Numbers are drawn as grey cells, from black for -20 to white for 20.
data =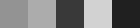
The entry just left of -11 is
7
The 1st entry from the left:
3
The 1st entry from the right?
-15

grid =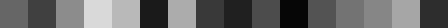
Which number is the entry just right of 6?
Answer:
-13
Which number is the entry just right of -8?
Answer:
-19
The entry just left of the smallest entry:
-8

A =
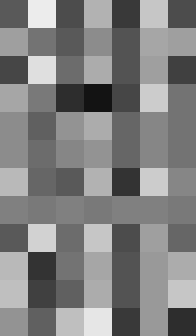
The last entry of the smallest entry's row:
-2
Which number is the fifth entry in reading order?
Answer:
-11
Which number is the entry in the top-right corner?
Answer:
-8
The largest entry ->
17
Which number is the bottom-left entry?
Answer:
3
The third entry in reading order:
-8
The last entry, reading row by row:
-13
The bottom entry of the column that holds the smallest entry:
16
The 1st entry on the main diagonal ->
-6
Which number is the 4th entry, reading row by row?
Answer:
8
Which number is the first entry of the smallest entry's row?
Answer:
6
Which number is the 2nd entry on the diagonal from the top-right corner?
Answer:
6
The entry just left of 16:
10
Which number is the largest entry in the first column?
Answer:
10
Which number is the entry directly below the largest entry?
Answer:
-2
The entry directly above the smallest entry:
7
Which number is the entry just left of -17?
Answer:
-13
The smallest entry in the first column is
-9
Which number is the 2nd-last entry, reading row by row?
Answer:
4
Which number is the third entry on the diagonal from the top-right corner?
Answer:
-7
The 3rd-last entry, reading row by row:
-11

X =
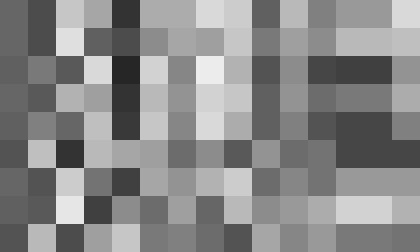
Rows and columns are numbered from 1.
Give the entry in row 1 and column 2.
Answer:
-8
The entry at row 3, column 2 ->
-1
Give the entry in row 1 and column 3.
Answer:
11
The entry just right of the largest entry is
8
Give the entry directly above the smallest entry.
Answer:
-8
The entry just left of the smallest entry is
14
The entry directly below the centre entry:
2
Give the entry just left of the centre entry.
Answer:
1
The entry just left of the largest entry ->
1
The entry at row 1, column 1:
-4
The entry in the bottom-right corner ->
-2
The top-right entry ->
14
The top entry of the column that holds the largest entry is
14
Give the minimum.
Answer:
-14
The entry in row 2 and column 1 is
-4
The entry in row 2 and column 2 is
-8
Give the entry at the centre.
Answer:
14
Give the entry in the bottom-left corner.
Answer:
-7
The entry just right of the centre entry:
7
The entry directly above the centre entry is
13
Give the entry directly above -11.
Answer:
-12
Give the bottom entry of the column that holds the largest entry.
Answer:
-3
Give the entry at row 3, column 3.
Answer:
-6
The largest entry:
17

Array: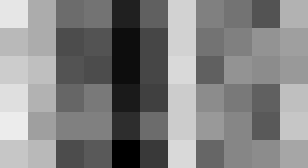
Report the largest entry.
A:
17
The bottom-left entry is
11
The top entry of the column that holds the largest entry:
16
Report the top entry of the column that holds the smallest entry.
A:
-15
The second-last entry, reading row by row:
2
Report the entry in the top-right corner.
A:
8
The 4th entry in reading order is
-2
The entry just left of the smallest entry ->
-6
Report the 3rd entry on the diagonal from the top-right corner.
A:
3
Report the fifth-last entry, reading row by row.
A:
14
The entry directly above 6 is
11
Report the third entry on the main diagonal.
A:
-7
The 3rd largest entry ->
15
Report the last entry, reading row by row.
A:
6
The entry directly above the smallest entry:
-13
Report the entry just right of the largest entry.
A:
5
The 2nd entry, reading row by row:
7
